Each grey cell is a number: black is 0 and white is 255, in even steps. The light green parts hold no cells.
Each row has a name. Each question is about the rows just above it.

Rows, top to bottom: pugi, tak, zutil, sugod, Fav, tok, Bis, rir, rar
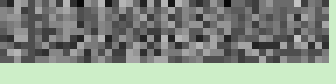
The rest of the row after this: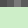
[122  62 134 107  91 107]
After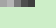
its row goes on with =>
[ 47 134 134  78 165 134  47 134  78 149  62  62 165 149  47 122  47 134
 122 122 165 149 107 165 134 134  62  91  62 149 165  78 149  91  78  78
  78 107  78  78 122]

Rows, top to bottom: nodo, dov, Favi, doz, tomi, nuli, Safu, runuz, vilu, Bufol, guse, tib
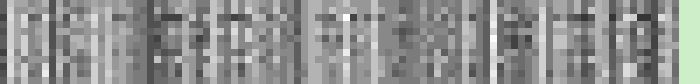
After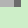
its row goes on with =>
[136 123  66 151 179 151]
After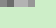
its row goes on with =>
[208 136 195 166 166 136 136 123  81  66 123 136 123 166 123  66  94 195
 123 108 195 136 208 166 108 136 179 123 108 123 151 179 151  94 151  94
 195 108 195 151 195 136 136 136  94 123 136 123 166 123 123 166 123 179
 179 123  94 252 108  94  66 108  66 166 220 123 195 195 151 123  94 136
 179 166  81 208 166  94 136 123  66 166 179 123]
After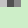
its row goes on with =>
[108 166 179 166 208 151 195 151 166 136 123 123  81  81 108 136 123 179
 108  94 123 195 136 123 195 136 136 151 151 136 151 123 136  94 151 179
 179 136 136 123 195 136 151 136 220 136 136 136 108 108 123 151 123 123
 123 166 123 195 166 123  94 236 108 108  66 108  94 151 208 123 195 195
 151 136 108 123 179 166  81 179 166 108 151 136  66 151 166 166]
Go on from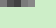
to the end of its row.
[123 166 123  66  94 195 123 108 195 136 208 166 108 136 179 123 108 123
 151 179 151  94 151  94 195 108 195 151 195 136 136 136  94 123 136 123
 166 123 123 166 123 179 179 123  94 252 108  94  66 108  66 166 220 123
 195 195 151 123  94 136 179 166  81 208 166  94 136 123  66 166 179 123]
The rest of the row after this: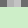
[ 94  66  81 108 195 179  94 136 179 108 108 151 179 123 108  94 179 252
  66 151  94 166  94 136 151 166 123 123 151 108 166  94 151 108 166  81
 123 108 220 108 179 151  94 123 108 220 123 108 151  94  81  53  81 179
 179  53 123 220 208  53  53  81 220 195 123]
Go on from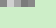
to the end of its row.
[195 108 136  94 151 179 179 151 195 166 166 179 151 151 195 166 136 136
  94 108 123 166 123 136 166 123 123 179 151 123  94 208 151 136  94 123
 136 151 208 123 166 166 136 179 108 195 179 166  94 123 151  94 151 108
  81 123 179 108]

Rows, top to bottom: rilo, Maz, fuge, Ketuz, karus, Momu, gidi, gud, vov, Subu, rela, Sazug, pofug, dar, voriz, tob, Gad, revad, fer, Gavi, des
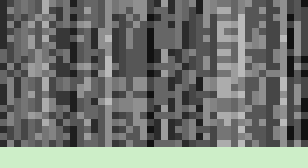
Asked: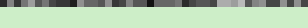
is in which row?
dar
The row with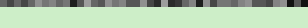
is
Gavi
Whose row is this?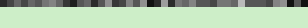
fer

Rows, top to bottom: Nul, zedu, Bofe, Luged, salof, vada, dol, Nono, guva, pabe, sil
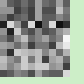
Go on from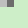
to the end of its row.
[134 162 108 134 246]
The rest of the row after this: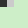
[190 178 190 134 178 108 178]
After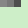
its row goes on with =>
[162 108  94  94 216]
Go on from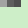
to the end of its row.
[108  78 162 108  94 162  94]
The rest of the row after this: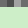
[ 94 162  94]

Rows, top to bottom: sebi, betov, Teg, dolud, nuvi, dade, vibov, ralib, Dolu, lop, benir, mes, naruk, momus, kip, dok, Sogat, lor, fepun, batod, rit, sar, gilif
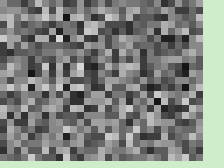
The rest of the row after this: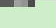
[105  61]
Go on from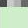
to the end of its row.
[174  75  91  91  61  49 136 120  91 105 187]

